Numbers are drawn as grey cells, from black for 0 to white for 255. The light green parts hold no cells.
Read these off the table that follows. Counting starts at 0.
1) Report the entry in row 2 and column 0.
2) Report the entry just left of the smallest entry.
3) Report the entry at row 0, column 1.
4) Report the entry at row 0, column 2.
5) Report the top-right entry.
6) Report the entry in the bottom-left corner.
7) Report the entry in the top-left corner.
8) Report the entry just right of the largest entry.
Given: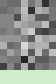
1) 133
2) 119
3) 107
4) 107
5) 107
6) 65
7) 119
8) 162

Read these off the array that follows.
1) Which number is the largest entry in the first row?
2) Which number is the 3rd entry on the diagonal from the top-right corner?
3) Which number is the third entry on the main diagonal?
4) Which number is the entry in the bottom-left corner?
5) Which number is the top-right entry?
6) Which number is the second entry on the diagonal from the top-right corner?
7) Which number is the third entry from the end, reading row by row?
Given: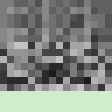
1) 136
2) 112
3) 97
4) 148
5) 97
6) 97
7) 136

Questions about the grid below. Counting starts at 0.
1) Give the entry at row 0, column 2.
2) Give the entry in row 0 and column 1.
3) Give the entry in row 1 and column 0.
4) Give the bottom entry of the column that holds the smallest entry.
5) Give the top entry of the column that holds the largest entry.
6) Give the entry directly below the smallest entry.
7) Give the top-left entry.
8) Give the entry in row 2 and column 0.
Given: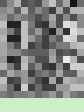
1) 180
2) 137
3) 137
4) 123
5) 165
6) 180
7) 94
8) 152

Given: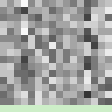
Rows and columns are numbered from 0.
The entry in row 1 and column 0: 138
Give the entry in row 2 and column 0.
122
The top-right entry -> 195
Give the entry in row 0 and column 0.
195
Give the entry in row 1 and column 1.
165
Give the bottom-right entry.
95
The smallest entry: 52
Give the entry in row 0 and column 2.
195
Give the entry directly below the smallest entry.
165
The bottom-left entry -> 122
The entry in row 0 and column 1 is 151
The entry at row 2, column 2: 138
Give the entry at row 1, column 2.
108

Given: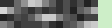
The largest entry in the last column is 202
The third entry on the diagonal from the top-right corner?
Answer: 34
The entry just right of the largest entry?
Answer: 160
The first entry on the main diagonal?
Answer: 49
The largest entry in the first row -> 202
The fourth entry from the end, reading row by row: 92
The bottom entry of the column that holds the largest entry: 131
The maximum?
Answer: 214
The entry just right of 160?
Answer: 104
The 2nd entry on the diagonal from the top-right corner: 117
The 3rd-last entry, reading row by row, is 131
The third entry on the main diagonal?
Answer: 77
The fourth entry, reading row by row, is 146
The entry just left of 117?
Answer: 92
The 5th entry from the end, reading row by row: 77

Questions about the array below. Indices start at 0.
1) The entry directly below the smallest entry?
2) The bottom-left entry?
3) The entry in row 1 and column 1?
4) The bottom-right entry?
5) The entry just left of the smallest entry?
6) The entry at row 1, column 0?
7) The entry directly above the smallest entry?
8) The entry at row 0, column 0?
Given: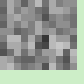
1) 70
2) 170
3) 170
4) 143
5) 114
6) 99
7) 143
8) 114

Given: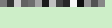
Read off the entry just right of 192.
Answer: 67
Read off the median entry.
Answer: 110

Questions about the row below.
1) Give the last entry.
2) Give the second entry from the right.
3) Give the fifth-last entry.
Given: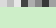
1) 161
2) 55
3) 67

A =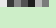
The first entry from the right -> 123
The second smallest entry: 57
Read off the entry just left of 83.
135

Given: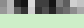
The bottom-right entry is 168
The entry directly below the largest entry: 207
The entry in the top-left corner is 140
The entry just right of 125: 94
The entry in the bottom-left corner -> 152
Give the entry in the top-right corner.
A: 195
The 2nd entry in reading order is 182

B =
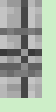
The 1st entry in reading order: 183
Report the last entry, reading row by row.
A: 169
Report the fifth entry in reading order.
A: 183
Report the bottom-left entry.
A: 183
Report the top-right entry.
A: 153
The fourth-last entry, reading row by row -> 169
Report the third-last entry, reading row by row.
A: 70
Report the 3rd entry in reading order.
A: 153
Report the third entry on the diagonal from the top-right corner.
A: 70
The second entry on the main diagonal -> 183
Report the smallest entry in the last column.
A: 70
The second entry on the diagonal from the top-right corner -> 196
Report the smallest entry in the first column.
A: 57

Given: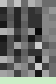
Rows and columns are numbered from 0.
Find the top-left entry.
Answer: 194
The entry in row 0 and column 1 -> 136
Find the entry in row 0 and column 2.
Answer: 194
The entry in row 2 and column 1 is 82
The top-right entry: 108
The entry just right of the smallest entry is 136
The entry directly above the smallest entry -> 50
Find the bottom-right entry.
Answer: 108
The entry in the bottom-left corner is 163
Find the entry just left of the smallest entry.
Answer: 151
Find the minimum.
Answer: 9
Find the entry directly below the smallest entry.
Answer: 66
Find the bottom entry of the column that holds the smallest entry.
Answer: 23
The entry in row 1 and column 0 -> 37
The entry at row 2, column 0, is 50
